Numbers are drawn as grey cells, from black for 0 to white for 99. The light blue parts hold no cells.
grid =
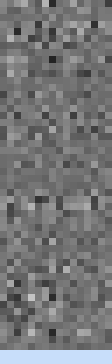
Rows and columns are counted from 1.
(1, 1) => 53
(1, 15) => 44
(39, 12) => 49
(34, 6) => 42
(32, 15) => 44
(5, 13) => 42
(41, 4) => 39
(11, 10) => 50
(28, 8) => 41
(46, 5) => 48
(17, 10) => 56
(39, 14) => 32
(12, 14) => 49
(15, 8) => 42
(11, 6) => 39
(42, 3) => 44
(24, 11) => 41
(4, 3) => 38
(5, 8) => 21
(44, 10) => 46
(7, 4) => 36
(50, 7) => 47
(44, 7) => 39
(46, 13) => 44
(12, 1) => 42
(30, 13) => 66
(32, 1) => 52
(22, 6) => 40
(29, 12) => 53
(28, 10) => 37
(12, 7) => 43
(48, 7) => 43
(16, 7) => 58
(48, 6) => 51
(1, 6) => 35
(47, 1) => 50
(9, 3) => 55
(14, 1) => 27

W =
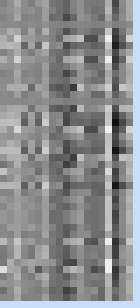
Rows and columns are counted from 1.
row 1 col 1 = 50
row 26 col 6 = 57
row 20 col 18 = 53
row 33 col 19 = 65
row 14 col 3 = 61
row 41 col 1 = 57
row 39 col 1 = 86
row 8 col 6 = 58
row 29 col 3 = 60
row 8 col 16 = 68
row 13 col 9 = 33
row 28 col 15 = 39
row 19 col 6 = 53
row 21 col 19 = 59
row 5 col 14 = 41
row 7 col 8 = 51
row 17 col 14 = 41
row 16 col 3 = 66
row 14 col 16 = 64
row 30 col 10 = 38
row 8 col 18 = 54
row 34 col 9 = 43
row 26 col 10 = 39
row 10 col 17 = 30
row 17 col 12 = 44
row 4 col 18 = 51
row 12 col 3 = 62
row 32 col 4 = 57
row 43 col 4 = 50
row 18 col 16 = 77
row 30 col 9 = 41
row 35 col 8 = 48
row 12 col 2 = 54
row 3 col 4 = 50
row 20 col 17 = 28
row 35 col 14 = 32
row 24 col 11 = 34
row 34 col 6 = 51
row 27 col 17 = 9

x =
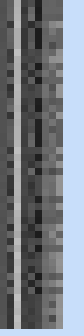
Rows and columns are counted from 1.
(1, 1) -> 32
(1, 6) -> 13
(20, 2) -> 37
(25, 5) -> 40
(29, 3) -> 68
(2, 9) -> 39
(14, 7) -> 44
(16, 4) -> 21
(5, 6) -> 11
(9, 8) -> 56
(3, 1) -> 32
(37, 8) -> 50
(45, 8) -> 48
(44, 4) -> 26
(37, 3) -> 74
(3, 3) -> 70
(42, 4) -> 22
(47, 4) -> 26
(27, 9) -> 57
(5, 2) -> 39
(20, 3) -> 69
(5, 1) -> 31
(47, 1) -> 33
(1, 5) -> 30
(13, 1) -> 32
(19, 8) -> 33
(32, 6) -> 11
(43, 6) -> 27
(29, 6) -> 13
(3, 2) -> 39
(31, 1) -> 32
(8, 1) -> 33
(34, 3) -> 66
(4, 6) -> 28
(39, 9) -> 56
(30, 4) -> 26
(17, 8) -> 35
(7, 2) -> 37
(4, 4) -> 25

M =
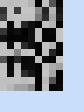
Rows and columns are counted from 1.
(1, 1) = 74
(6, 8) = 2
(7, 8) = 70
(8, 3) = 52
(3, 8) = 65
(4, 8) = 70
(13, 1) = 75
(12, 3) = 75
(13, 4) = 62
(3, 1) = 26
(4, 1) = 76
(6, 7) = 2
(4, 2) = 3
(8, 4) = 75
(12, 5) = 75
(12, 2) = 74
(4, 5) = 6
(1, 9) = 3
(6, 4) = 2
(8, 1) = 75
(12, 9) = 2
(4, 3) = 74
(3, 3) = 76
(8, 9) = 2
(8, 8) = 14
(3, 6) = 47
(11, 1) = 76
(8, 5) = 76
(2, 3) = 23
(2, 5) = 76
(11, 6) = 1
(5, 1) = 21

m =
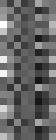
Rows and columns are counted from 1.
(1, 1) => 45
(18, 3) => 52
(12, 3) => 18
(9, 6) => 42
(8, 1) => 47
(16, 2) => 61
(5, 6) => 51
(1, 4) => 23
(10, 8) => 34
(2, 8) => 44
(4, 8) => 71
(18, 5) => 31
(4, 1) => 99
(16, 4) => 37
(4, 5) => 40
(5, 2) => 44
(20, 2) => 57
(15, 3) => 19
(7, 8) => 48
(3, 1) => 61
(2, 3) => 25
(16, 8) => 61
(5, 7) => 43
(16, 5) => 39
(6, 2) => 45
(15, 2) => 45
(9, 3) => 43
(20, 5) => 38
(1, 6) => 65
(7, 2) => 27
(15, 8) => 31
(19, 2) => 46
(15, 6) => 9
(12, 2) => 45
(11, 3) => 34
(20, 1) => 74
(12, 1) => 36
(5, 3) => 47

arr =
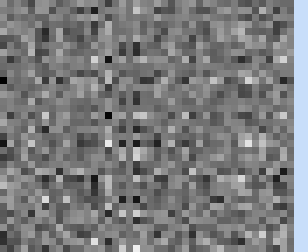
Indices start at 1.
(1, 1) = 57
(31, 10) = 45
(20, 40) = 37
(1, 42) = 41
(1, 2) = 42
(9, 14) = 81
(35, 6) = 44
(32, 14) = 56
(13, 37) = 49
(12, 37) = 66
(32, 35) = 39
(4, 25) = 44
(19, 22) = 40
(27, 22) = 47
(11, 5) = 62
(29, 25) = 54
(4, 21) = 37
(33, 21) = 56
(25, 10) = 49
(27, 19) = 47
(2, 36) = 55
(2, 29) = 32
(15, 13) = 40
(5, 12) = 37
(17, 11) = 43
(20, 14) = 33
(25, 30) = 56
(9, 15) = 56
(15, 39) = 43
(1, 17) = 44
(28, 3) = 50
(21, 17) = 48
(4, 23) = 36
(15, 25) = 60
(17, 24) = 46
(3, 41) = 51
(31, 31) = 37
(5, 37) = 39
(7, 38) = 56
